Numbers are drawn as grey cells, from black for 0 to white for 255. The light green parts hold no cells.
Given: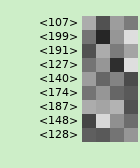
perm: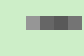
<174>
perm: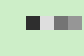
<127>
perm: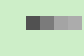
<191>

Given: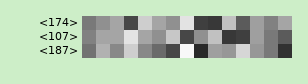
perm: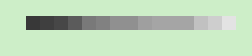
<174>
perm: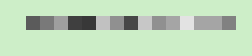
<107>

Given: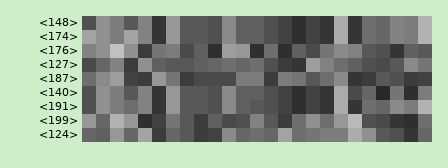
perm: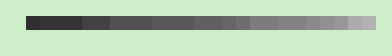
<148>
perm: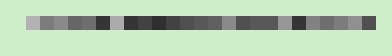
<191>
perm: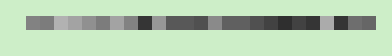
<174>

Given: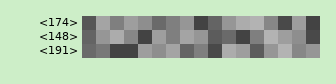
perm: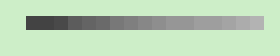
<191>
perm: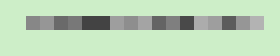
<191>
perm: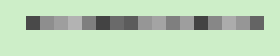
<148>
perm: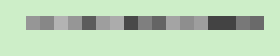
<191>
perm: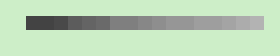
<148>

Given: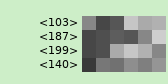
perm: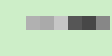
<103>
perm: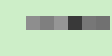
<140>

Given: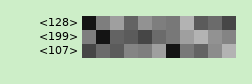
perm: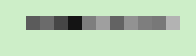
<128>
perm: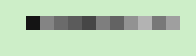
<199>
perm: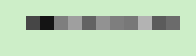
<128>
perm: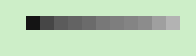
<107>
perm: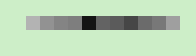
<199>
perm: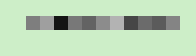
<107>

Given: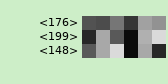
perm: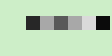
<148>
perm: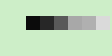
<199>

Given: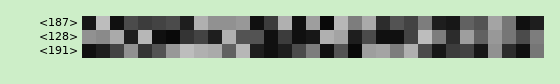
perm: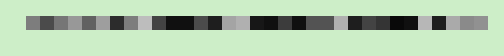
<128>
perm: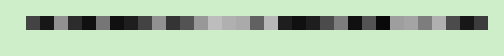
<191>
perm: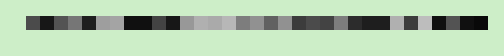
<187>
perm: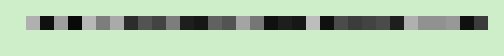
<187>
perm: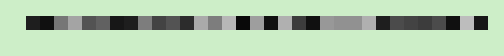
<187>
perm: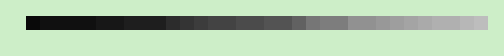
<191>

